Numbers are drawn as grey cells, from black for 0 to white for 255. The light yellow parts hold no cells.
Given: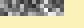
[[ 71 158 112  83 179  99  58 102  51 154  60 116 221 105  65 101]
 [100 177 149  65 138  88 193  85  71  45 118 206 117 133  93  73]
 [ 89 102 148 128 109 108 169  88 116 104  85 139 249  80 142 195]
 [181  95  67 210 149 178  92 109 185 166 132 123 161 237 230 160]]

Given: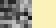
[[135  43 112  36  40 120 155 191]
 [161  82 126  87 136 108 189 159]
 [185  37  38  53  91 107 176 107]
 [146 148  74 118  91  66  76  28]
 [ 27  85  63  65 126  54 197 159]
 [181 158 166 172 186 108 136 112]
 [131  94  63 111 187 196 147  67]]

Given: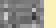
[[155 117 135 119 111 114 120 122 124 123 118]
 [152 133 176 132 123 139 135 130 129  99 135]
 [117 114 103 114 120 112 111 112 112 195 112]
 [137 129 198 133  99 136 134 130 128  74 132]
 [154 134 208 109 103 123 104 101 107  50 104]
 [127 119 142 108 110 113 104 103 104 140 104]
 [135 100 121 145  81 119 154 156 152 184 151]]

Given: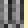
[[ 46 105 192  27  98 172]
 [ 61 117 160  53 118 150]
 [ 61 103 176  42  97 158]
 [ 52 128 163  46 133 154]
 [ 54 120 168  44 123 156]
 [ 84  97 147  72  90 136]
 [152 114  39 168 122  55]]

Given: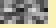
[[117 107 158 165 122  78  87 141 171 142  90  77]
 [119  94 160 135  78 126 163  99  88 157 142  78]
 [ 24 127 207 210 135  45  28  96 186 218 163  70]
 [165 101  81  66  66  76  96 122 147 167 179 178]
 [112 164  97  94 162 128  78 140 155  85 109 167]
 [159  54 126 192 155  68  61 143 193 139  58  73]]

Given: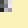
[[228  71 149]
 [235  93 124]
 [157  35 184]]
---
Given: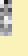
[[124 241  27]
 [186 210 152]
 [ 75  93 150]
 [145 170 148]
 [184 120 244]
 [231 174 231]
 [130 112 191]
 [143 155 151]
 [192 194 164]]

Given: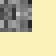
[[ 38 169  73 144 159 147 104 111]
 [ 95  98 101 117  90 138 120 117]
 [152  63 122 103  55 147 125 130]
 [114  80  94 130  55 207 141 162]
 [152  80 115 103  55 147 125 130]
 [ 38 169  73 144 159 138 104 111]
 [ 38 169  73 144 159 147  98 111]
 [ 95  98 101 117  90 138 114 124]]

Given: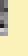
[[127  90]
 [131  89]
 [ 64  86]
 [141 124]
 [142 148]
 [150 100]
 [116  27]
 [181 208]
 [162 153]]

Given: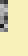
[[ 52  84]
 [144 191]
 [193 172]
 [129 176]
 [ 64 145]
 [100 158]
 [197  25]
 [116 157]]

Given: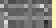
[[ 78  96 133  77  78  93  87  96 121  81  98  91  96]
 [134 200 106 137 138 133 133 171 118 135 162 215 110]
 [ 99 100  91 102  99  92 100  92 119  99  91  93 162]
 [ 95 126 181  94  95 101  98 116 117  96 115 120  84]
 [142 134 123 143 144 140 144 135 117 145 135 133 153]
 [ 93 119 218  85  88 108  95 119 119  95 115 118  42]
 [ 92 119 187  94  92 103  95 114 116  91 117 120  67]]

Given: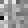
[[129 122 230 152 230  94 137]
 [173 222 165 139 178 155 142]
 [133 171 149 135 178 180 132]
 [122 148 181 145 167 108 116]
 [140  11 227 124 171 156 167]
 [147 193 181 152 146 163 118]
 [135 174 212 142 117 180 149]]

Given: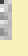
[[216  62 195]
 [184 213 209]
 [175 249 205]
 [192 162 185]
 [191 150 161]
 [182 226 209]
 [185 194 186]
 [194 149 184]
 [192 142 161]
 [184 200 187]]

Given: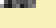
[[ 94 248  86  35 116  90  82  78 118]
 [132 152  43  23  93 124  29  72 109]]

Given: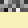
[[ 52  56 198 142  98  83 155]
 [165 151 151  94 166  68 135]
 [ 87 120  23 183  75 238  87]]
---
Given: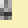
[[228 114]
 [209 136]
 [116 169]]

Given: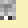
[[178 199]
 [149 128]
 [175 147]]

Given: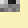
[[220 179]
 [160 149]
 [ 99 122]]

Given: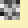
[[156  67]
 [238 165]
 [112 200]]

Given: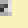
[[175 174]
 [102  71]
 [ 48 201]]

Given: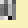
[[219 121]
 [124  89]
 [112  83]]

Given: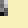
[[123 211]
 [104 185]
 [132  91]]
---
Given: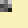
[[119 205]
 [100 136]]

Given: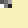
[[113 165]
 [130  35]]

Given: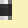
[[240 112]
 [ 56  41]]

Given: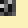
[[ 84 184]
 [118  16]]

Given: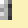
[[187 111]
 [167  47]]

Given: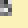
[[ 46 223]
 [109 138]]

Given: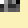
[[152  76]
 [133  43]]
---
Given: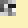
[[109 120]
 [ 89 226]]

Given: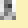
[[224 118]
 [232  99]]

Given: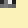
[[ 39 117]
 [113 123]]

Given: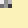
[[238 141]
 [112 153]]

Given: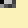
[[  4 192]
 [148  83]]

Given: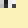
[[206  30]
 [189  47]]

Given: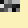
[[ 14 157]
 [221  72]]

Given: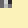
[[101 210]
 [105 186]]
